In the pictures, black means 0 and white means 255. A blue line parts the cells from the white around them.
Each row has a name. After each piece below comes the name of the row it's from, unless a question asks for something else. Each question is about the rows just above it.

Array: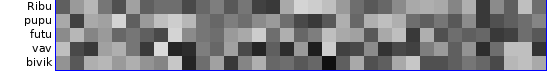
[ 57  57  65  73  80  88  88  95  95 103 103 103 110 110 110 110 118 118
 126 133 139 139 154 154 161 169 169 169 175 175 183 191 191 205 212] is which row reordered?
futu
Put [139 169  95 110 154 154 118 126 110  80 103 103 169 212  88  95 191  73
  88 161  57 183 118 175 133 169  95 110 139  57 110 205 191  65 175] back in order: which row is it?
Ribu

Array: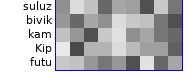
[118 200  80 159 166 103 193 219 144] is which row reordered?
suluz
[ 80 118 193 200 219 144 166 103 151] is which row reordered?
bivik
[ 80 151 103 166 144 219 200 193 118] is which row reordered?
bivik
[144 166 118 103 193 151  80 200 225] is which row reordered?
kam
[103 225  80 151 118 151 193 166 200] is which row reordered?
futu
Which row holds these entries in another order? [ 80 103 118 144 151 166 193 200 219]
bivik
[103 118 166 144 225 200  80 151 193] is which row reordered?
kam

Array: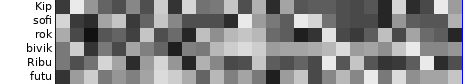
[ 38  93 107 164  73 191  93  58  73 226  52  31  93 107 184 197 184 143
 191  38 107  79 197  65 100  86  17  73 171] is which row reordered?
rok
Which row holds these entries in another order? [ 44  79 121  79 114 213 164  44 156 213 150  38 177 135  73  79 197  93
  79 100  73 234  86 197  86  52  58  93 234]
Ribu
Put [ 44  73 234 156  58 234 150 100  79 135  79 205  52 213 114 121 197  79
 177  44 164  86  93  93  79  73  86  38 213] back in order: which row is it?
Kip
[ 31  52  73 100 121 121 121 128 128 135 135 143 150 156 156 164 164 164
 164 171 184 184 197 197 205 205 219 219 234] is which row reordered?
futu
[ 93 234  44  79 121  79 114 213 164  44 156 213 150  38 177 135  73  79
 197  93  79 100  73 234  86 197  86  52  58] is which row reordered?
Ribu
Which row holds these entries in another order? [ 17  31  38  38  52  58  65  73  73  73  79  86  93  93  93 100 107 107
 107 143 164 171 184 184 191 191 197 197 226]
rok
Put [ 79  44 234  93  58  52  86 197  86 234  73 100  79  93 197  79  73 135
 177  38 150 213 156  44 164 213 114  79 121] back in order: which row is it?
Ribu

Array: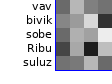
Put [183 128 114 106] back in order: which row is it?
vav
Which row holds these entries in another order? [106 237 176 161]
sobe

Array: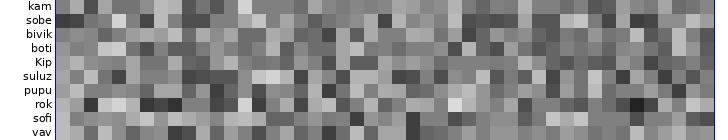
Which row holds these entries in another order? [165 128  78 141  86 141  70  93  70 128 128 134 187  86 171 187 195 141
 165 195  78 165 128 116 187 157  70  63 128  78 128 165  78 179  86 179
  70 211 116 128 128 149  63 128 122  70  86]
sobe
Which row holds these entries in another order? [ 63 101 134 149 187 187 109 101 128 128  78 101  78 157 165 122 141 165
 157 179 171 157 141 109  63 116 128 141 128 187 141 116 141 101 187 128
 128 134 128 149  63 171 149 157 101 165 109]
vav

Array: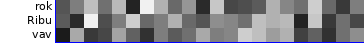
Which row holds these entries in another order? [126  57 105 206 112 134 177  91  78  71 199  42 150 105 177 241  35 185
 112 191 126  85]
rok
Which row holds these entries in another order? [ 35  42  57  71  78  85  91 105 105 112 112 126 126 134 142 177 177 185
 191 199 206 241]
Ribu
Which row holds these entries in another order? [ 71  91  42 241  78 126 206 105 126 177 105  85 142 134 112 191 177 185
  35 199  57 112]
Ribu
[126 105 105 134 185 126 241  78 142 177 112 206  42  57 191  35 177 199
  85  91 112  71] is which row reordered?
Ribu
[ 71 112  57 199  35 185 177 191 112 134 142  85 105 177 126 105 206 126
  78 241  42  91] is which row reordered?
Ribu
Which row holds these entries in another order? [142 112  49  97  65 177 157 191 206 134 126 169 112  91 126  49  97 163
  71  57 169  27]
vav
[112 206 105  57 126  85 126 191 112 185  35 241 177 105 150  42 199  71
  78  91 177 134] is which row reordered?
rok

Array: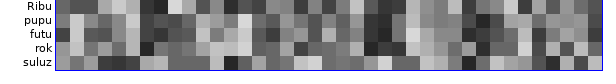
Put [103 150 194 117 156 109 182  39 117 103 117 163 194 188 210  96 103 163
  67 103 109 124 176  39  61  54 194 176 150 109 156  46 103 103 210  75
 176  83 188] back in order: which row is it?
rok
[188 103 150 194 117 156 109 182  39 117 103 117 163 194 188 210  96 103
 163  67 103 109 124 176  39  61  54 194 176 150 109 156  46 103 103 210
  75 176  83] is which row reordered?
rok
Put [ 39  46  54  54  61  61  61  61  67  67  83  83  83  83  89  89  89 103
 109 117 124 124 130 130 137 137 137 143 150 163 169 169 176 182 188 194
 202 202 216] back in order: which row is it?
futu
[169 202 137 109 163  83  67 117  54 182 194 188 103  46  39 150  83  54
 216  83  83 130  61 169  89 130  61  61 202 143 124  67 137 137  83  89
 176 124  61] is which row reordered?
Ribu
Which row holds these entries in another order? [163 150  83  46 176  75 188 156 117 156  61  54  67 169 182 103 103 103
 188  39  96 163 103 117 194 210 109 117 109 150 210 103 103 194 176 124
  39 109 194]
suluz

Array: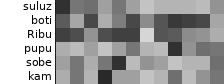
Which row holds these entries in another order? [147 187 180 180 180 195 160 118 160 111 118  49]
suluz
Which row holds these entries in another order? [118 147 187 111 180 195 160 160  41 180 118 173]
kam
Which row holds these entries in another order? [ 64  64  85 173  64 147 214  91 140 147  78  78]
Ribu
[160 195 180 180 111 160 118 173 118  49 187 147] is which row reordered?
sobe
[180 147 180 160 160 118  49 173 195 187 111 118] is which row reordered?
sobe
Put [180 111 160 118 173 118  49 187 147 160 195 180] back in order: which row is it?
sobe

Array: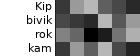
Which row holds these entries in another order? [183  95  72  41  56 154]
Kip
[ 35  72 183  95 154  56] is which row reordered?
kam
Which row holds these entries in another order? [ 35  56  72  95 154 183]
kam
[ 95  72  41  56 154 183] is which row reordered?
Kip
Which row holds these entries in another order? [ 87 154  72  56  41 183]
bivik

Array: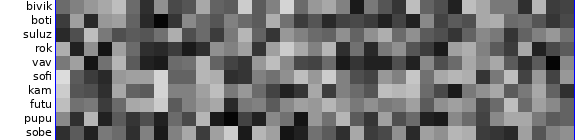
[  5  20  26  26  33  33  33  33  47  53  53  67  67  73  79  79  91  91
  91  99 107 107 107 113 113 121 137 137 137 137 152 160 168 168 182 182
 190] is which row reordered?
vav
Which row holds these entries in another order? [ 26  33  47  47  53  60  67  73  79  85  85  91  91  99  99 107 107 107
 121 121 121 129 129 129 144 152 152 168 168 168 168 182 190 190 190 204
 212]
bivik
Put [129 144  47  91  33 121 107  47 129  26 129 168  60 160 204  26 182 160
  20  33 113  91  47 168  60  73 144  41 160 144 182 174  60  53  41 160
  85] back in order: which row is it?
sobe

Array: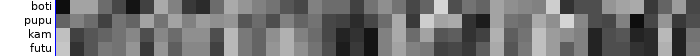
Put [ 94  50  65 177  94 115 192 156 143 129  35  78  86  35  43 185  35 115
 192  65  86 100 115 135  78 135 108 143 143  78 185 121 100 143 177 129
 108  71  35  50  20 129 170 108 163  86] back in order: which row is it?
kam
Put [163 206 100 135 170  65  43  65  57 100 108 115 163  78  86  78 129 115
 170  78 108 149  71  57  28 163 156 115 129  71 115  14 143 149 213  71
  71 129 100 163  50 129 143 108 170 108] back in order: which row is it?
pupu

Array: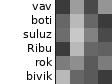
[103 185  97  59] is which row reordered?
Ribu
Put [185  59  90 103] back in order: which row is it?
bivik
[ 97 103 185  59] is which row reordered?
Ribu

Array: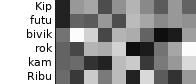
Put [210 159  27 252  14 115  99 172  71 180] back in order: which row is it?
bivik
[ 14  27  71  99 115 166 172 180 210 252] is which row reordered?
rok
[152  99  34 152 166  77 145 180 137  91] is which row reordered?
Kip
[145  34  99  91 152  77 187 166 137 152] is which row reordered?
futu
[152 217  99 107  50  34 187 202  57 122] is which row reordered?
kam

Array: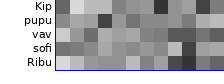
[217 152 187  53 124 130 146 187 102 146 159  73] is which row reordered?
Ribu
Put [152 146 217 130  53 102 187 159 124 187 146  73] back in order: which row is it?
Ribu
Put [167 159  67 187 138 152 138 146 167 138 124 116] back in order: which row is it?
sofi

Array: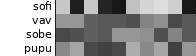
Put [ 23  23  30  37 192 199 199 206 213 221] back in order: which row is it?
sofi
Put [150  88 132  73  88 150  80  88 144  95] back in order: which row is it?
vav
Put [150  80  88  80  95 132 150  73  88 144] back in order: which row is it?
sobe

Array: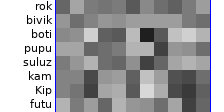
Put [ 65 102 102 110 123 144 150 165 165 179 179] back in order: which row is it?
suluz
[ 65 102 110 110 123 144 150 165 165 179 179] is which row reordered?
pupu
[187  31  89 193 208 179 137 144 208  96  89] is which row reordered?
boti
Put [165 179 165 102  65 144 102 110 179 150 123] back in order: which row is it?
suluz
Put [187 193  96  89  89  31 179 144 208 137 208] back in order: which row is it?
boti

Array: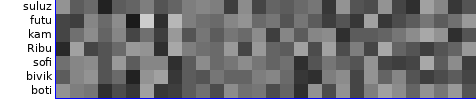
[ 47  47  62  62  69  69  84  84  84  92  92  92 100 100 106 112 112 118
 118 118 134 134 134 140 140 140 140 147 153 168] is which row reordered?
sofi
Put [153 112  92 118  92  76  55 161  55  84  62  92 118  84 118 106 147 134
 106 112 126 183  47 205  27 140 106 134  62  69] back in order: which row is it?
futu
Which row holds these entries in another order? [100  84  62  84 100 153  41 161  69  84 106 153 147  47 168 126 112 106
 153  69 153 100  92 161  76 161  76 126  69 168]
Ribu
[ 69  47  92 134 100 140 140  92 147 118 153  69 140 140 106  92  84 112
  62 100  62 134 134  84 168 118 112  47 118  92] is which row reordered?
kam
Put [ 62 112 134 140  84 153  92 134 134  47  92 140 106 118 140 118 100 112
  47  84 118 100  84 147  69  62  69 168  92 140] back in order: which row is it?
sofi
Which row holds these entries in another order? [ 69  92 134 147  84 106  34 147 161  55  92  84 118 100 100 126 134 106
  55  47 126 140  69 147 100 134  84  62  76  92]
bivik

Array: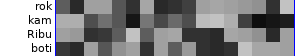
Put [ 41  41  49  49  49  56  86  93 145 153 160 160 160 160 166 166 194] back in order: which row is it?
boti
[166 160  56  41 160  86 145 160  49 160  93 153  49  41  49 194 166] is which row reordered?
boti

